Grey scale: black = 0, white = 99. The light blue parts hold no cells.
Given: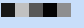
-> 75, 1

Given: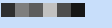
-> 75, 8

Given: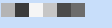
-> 95, 23

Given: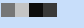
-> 76, 5

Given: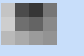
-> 80, 21

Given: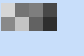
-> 83, 18

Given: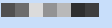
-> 85, 18
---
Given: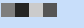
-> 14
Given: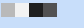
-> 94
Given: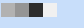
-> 58
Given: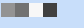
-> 44
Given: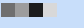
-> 61
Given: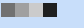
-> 62
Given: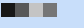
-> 34
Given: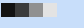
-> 23
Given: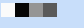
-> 2
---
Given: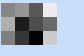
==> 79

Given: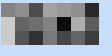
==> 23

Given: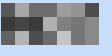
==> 53

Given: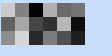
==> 12

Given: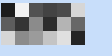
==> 14

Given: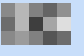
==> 42
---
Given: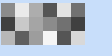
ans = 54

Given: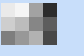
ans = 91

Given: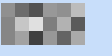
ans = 56

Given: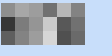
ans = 55

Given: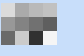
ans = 85

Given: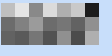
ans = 74

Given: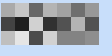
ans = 66

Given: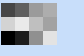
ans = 27
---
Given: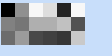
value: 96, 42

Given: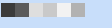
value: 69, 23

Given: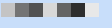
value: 90, 76

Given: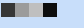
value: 5, 21

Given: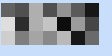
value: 9, 80

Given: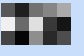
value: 66, 26

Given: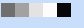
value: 3, 43
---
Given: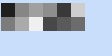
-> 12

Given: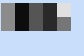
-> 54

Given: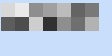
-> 84

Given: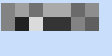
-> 51

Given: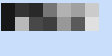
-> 9

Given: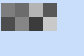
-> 49
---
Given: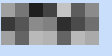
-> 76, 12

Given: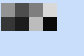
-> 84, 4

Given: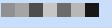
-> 77, 9

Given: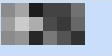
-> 79, 11

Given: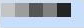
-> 76, 14

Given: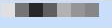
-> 87, 15

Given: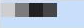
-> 80, 13

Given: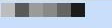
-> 73, 11

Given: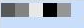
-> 90, 0

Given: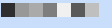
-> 93, 18
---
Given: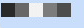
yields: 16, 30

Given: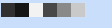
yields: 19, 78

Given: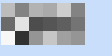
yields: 73, 58

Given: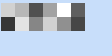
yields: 81, 27

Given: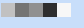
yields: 75, 96

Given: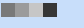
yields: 47, 21

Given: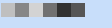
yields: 74, 33

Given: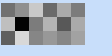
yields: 44, 63

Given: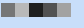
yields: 46, 63
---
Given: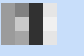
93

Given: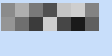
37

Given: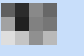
46

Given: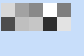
88

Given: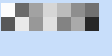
15

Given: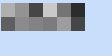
27

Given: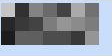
48
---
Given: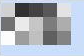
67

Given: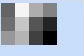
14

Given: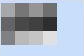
18

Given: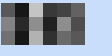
30

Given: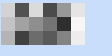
96

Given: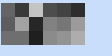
60
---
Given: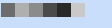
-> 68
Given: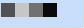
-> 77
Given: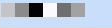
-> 54
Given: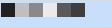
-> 74
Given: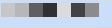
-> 71
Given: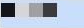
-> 83
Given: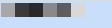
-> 23
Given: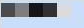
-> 49
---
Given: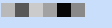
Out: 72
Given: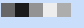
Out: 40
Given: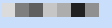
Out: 85
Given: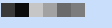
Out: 22
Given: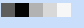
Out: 36
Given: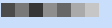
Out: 29
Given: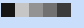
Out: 8
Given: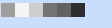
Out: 61
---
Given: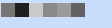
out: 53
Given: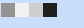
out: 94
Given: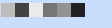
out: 46
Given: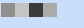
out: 76
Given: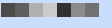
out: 19
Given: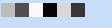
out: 2
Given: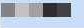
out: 62
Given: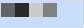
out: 16
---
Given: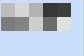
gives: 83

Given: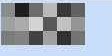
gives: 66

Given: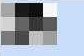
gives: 39

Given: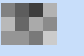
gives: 40

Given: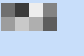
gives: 23

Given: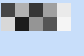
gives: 69

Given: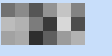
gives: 69
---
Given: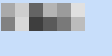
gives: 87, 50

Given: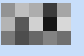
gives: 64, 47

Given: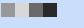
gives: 16, 59

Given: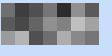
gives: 35, 60

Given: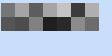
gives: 68, 33

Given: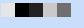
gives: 43, 89

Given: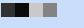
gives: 51, 19

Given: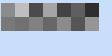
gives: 18, 47
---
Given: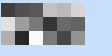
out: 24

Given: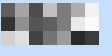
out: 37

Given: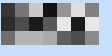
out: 21

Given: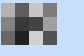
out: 69

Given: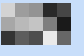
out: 82

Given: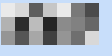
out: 91
